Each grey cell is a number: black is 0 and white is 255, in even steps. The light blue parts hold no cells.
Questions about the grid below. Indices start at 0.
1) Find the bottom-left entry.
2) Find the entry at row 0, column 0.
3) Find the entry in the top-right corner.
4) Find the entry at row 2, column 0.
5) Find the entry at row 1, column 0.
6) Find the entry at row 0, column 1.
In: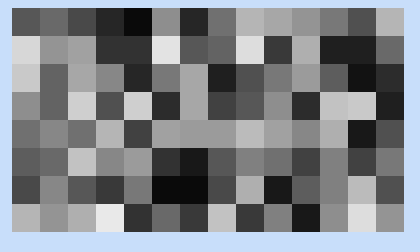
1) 181
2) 87
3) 181
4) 201
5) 215
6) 105

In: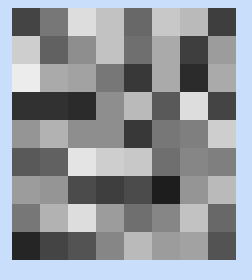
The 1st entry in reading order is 68
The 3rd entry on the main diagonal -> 162
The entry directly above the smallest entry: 111
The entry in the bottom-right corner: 83
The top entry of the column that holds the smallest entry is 200
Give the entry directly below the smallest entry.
134
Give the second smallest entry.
37
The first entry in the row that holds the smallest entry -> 156
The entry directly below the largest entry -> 49
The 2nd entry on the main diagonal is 97
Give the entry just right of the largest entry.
170
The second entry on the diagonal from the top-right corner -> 62
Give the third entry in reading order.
221
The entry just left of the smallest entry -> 75
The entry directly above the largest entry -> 206
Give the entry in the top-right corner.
62
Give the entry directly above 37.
119
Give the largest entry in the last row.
186
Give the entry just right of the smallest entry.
149

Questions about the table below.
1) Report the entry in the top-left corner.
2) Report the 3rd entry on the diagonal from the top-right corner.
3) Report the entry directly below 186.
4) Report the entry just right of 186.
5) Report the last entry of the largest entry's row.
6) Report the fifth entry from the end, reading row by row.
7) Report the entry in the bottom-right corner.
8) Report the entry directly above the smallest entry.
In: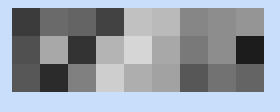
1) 59
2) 87
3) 168
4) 134
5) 28
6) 174
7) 100
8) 149

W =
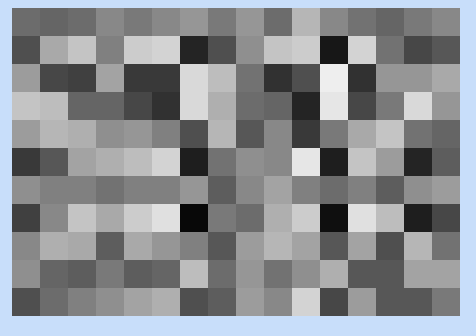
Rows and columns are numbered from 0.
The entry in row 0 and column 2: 108
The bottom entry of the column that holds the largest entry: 71
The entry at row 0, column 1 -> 101
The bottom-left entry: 79
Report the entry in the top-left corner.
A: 108
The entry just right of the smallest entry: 121
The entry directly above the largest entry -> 23
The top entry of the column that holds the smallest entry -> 150
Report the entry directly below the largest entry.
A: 230
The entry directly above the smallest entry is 150
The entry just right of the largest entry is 49
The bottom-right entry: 121
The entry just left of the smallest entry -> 224
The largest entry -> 238
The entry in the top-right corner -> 136
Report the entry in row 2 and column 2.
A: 64
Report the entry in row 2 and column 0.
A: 156
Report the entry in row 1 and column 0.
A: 79
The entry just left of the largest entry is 79
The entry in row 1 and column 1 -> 169

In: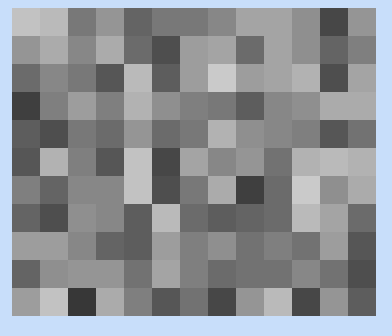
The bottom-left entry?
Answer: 157
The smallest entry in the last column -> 78
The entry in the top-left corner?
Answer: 194
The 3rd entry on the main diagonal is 120
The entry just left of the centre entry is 71
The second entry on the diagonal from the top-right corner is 100
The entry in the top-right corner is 149
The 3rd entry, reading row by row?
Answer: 120
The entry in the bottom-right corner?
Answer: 93
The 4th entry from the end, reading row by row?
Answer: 186
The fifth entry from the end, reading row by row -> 149
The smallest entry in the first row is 71
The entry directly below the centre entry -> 120
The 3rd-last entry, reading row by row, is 71
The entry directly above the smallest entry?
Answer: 149
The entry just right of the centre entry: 135
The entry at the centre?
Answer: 164
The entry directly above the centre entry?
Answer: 120
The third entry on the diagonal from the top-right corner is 178
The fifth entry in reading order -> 100
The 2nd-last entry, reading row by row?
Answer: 149

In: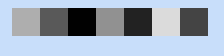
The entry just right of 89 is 1
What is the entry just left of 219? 34
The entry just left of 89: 174

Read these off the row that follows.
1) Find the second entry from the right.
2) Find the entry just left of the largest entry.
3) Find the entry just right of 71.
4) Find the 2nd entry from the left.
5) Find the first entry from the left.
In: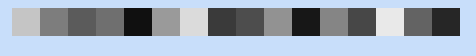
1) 99
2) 71
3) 233
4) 125
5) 197
